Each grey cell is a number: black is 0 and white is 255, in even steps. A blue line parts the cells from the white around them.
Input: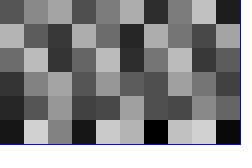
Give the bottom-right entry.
8
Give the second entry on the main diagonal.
92
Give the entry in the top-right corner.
30
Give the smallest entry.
1
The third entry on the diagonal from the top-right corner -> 186
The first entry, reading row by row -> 86
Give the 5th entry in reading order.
123
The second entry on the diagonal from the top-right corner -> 72
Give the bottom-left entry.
22
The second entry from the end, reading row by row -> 209
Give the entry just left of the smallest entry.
179
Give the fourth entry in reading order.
79

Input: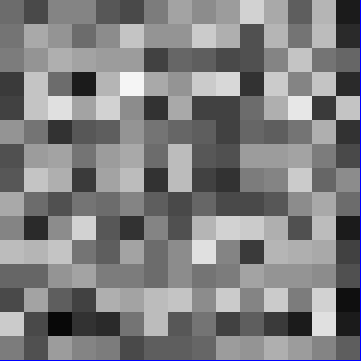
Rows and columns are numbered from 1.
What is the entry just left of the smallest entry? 73
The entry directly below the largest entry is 140
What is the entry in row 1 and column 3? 132
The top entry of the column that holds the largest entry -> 73
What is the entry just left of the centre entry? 50
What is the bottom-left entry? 124
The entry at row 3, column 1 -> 124
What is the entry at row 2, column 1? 116
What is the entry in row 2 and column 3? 148
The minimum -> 8
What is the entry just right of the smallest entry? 50
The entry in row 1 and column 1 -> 108
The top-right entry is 27
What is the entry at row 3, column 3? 175
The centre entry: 188
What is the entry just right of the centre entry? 65
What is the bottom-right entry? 94
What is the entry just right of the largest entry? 169
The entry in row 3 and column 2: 148
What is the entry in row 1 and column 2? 73

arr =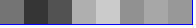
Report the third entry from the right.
145
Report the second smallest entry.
82
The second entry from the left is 53

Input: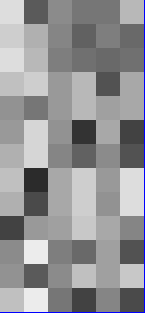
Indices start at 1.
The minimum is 43
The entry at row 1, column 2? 90
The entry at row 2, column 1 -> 206
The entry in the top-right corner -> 184
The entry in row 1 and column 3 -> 139
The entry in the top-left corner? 221
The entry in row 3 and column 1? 221
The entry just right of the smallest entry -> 168
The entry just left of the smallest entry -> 192
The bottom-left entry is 192
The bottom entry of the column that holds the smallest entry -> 236
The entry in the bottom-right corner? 74

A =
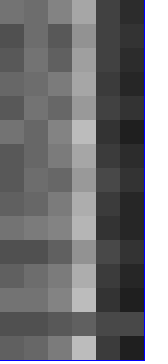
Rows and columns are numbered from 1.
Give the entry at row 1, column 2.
109
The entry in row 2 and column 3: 88
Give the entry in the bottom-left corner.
96
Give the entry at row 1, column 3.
131
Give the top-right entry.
44
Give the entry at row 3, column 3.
96
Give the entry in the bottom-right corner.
31
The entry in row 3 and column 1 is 88
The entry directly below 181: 146
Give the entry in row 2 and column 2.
109
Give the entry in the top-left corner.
115

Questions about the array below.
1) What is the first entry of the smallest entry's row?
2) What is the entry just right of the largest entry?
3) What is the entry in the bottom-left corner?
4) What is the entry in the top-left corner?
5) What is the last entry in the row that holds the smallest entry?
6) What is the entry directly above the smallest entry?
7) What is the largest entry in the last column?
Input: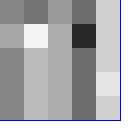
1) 167
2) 173
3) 134
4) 134
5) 208
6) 109
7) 229

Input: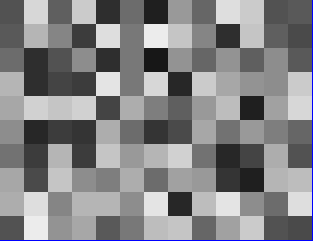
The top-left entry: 82
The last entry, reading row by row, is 74
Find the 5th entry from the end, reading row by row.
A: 102
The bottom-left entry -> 82
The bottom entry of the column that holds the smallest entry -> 189
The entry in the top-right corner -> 89
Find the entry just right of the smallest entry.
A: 147
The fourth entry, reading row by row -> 203
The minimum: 23
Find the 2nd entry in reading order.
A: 215
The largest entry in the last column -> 222
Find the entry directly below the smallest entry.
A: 215
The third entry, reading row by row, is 95
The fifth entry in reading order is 46
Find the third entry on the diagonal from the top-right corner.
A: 95

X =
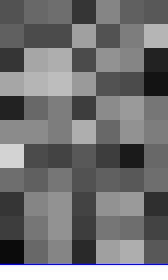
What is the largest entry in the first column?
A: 211
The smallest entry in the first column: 11
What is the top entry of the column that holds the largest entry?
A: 82
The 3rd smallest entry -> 26
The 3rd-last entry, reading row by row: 160
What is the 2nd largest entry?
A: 189
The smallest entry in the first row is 53
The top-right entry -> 88
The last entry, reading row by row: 88
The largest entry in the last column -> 181
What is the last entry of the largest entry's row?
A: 104
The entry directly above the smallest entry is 61
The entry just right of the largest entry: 75
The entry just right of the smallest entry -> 104
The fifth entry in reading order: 133
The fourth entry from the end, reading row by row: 41
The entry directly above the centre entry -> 61
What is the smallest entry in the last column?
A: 19
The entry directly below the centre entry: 88
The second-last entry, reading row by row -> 174

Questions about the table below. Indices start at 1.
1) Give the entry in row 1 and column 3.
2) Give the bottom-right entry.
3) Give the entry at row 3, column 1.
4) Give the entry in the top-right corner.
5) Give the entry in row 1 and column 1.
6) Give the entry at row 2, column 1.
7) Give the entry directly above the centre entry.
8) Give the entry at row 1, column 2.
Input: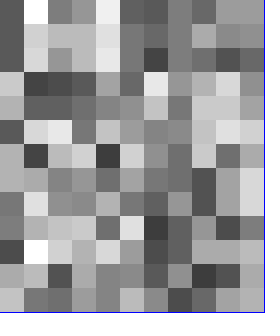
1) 125
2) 179
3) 89
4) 156
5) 89
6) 89
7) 156
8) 255

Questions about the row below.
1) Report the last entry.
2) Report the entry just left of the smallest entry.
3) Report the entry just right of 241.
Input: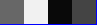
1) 68
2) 241
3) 9

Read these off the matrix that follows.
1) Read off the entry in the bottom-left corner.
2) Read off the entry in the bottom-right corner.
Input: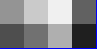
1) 78
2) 31
